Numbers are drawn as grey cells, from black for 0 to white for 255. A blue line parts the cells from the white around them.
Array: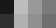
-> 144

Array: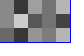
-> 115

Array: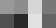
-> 225

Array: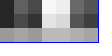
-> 84

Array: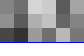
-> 102

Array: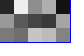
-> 58

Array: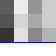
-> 168

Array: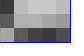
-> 166
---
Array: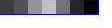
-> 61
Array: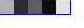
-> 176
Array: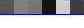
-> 85
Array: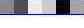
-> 135
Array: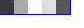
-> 57
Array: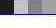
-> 28
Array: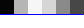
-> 5
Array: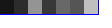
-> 22
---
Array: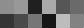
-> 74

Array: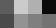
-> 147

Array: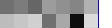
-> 198

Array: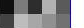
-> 189

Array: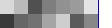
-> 102

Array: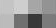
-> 112

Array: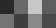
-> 62
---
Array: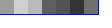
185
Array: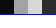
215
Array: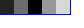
2
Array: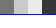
235
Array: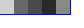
73
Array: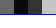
51
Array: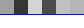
212
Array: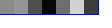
79
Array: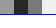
120
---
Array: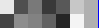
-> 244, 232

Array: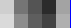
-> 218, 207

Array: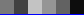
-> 195, 149

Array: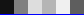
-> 240, 221

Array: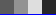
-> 222, 146

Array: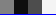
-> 244, 129

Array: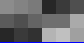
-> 192, 180

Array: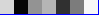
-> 247, 215

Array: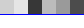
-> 229, 208
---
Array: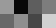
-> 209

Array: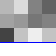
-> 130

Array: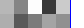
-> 144

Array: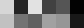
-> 24

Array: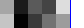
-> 156

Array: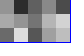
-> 211

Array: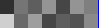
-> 138

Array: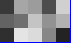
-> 177
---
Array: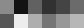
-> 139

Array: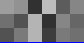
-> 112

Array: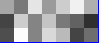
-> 68

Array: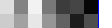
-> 222

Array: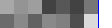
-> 168

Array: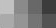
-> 193

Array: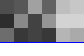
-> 45

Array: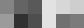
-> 132

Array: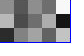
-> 184
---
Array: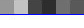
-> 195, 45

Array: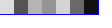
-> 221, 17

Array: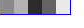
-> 233, 43

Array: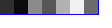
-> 241, 11

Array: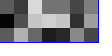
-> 218, 5

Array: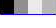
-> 234, 2
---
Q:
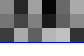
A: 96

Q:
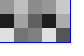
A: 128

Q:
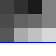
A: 193

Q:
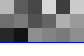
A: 142

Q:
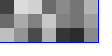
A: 74

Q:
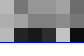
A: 24

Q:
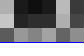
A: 132
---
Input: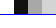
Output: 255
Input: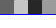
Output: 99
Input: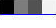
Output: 1
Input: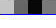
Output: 197
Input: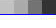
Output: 194
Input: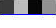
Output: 58
